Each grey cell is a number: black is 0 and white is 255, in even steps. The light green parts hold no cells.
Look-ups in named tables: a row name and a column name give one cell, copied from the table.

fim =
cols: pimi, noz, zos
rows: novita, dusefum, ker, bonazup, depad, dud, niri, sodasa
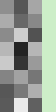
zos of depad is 154
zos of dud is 118
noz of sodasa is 234
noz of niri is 121
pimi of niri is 87
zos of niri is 175
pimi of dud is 132
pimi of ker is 139
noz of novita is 86
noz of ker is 206
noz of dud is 162
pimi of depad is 202
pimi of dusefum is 172
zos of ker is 82
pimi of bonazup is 183
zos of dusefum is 136
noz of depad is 52
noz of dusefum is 104
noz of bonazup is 35
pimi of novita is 143

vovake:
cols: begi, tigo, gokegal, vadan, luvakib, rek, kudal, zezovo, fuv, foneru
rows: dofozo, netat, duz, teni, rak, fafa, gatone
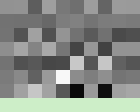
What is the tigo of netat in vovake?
113
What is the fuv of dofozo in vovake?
155
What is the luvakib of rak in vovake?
73
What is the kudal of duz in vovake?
90
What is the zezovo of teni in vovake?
66
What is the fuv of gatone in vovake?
160
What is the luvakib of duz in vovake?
148
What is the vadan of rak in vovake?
71
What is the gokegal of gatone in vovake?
198
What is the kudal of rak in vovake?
85
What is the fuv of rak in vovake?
97
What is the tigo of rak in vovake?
81
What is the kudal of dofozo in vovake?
157
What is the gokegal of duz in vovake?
161
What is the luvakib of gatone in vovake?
87
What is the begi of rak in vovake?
115
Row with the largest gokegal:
gatone

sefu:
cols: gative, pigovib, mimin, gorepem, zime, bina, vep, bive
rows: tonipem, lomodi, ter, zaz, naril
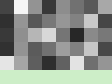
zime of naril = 97
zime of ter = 117
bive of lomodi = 70
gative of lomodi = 48
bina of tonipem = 113
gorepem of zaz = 114
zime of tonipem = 141
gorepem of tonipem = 56
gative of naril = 229
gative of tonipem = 68
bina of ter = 39
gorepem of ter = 216
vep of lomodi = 201
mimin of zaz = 91
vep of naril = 111

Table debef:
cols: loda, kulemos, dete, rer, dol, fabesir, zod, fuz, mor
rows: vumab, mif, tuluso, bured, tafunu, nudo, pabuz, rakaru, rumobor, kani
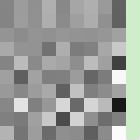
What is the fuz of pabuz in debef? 140
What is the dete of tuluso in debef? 148
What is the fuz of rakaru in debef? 186
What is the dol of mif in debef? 139
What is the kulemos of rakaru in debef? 227
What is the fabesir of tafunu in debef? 142
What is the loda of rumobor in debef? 128
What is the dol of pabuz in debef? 96
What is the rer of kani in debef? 107
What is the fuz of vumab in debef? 154
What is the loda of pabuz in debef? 153
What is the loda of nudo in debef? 160
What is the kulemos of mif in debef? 157
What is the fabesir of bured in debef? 124
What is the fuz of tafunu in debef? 160
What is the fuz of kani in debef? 139
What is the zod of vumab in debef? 175
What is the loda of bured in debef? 169

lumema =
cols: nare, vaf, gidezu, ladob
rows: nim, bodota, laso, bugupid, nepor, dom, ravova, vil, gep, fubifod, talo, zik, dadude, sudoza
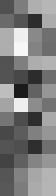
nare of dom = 83
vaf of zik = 96
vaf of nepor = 127
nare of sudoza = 88
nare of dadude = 85
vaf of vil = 239
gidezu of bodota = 44
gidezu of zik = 132
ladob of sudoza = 181
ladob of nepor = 179
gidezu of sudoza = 171
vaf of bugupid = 247
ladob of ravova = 150
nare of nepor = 82
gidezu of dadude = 167
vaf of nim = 125
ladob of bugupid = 108
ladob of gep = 169

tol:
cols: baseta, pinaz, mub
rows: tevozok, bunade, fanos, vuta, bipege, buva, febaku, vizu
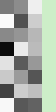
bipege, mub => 152
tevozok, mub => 239
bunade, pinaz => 81
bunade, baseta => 250
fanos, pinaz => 149
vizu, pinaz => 88
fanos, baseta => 137
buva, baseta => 201
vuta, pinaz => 235
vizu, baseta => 248
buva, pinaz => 155
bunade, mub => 205
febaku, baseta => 65
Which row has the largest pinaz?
vuta

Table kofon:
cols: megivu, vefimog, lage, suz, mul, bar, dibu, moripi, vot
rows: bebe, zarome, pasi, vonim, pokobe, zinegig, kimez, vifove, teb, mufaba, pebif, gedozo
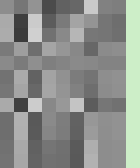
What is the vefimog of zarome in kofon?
63
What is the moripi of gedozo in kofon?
141
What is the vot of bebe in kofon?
126
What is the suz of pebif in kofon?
117
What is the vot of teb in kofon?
146
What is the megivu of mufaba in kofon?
110
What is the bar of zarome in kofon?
164
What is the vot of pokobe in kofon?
131
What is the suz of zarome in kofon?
92
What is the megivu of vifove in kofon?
170
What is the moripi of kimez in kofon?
140
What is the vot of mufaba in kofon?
146
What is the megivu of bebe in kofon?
141
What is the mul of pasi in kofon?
137
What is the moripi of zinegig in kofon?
142

